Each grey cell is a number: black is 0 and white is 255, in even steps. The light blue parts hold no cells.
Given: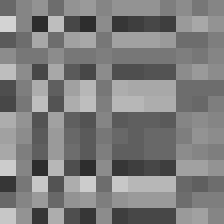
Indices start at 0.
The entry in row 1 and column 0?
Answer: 209
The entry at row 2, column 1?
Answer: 110
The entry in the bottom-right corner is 132
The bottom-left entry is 197
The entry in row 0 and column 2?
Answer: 145
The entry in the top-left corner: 104
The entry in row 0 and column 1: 132
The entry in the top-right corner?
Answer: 132
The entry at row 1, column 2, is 46
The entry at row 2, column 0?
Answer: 90
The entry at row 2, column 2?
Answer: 167

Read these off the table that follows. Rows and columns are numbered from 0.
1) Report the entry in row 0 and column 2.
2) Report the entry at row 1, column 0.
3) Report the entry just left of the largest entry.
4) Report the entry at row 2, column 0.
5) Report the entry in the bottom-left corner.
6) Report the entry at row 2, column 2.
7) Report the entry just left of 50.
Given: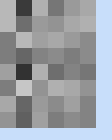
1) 176
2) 184
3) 125
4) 125
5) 147
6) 160
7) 160

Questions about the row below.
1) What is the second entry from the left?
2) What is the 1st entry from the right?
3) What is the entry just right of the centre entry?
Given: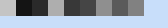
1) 20
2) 129
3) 69

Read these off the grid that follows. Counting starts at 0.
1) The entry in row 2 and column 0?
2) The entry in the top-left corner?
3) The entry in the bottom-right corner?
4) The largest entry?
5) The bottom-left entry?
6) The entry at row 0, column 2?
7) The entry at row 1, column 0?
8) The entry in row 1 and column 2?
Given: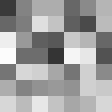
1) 238
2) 58
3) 215
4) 252
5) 215
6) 173
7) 103
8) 223

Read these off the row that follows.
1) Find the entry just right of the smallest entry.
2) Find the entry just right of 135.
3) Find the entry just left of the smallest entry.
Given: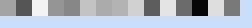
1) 222
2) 195
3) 107

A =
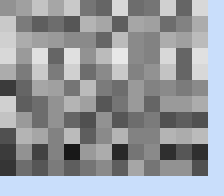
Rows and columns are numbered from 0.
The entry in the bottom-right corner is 80
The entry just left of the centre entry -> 187
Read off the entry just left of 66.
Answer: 146
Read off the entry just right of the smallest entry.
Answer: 154
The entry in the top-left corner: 146
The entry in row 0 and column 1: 160
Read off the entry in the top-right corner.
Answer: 216
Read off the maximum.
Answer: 232
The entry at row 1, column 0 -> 201
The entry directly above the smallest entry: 187
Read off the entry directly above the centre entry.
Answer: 138
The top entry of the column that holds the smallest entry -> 201
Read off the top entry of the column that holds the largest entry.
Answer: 216
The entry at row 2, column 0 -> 208
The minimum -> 24
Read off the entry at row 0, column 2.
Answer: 195
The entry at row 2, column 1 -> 172
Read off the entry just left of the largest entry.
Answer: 187
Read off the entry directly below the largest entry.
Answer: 201
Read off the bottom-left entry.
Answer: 53
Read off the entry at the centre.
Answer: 123
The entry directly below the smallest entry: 94
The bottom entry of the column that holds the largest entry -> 94
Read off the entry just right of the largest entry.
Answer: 138
